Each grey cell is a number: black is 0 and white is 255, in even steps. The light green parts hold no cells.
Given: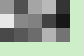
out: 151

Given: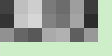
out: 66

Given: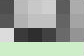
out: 78

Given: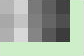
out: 182

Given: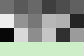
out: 111

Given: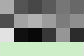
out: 171

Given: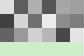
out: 222

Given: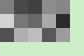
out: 127

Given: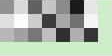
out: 146
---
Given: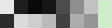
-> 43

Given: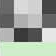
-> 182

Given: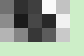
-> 180

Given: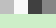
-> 191

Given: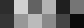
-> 53

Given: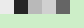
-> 235

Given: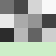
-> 44

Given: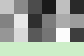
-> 150
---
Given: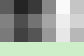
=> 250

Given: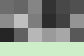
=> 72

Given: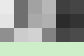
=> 63

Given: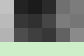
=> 112

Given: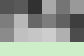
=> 117

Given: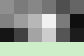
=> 79

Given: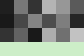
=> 151
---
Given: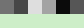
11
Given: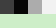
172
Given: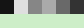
105
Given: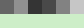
130
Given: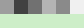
138
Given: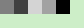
162
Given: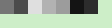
20
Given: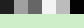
188
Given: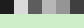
149
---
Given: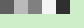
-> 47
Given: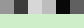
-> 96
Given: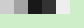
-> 238
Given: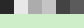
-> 91
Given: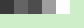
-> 253
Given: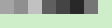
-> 117
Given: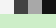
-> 19
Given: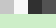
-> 82
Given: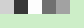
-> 162
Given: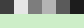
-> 28
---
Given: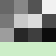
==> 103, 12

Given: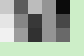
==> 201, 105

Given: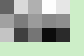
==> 99, 42

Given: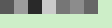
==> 88, 102

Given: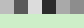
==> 189, 141

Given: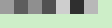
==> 156, 184

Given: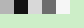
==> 181, 246

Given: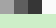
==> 164, 250

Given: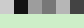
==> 204, 67
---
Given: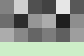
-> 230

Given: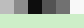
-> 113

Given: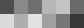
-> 196

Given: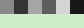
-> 212

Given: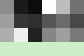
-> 188

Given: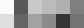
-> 175
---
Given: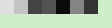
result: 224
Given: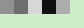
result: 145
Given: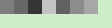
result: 126
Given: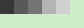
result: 55
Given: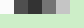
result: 251
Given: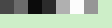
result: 71
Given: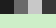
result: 29
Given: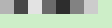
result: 180
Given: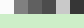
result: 251
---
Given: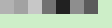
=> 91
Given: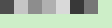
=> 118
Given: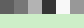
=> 152
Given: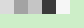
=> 246
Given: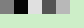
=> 184
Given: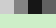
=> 96
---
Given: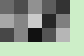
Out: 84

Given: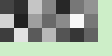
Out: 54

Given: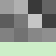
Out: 135

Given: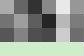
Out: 204

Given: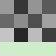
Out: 188

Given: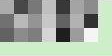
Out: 156

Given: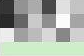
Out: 135

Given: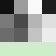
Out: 195
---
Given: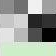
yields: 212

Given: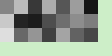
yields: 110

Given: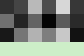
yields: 4

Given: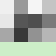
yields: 86

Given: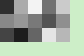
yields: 121

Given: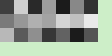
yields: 212

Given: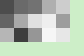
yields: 224

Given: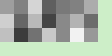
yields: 137

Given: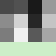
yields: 210

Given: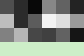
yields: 243
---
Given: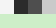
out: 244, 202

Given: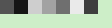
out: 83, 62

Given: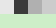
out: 231, 204

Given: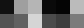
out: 17, 123

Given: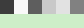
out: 60, 129

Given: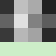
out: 49, 41

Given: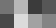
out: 116, 132
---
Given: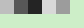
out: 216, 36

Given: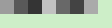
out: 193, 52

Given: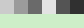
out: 227, 48

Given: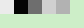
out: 235, 4

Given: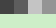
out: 196, 66

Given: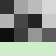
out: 215, 14
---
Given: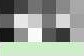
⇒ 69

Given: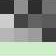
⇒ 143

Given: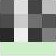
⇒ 223

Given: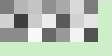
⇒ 182

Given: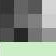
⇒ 100

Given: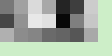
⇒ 161
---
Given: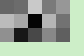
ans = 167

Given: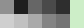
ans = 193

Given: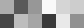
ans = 189

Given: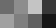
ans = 127

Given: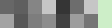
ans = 87

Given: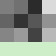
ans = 51

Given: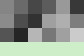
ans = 77
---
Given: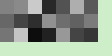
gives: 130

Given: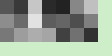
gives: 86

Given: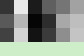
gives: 52

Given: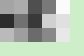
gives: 164

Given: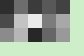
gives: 46

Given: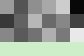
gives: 156

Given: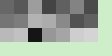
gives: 103

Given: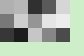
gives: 176

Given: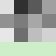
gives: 224
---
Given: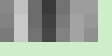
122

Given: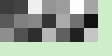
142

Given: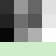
7

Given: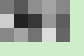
135

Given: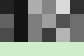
75

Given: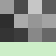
52

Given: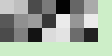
75

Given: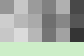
199

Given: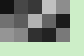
149

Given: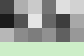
183
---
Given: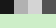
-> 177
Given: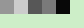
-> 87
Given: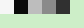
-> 189
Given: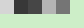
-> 70
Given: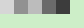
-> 188
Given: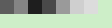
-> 154
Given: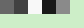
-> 248
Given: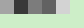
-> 124
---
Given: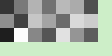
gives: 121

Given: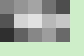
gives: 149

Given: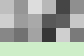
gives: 150

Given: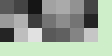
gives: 68

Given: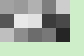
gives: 154

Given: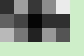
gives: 159

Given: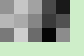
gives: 198

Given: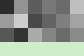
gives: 147
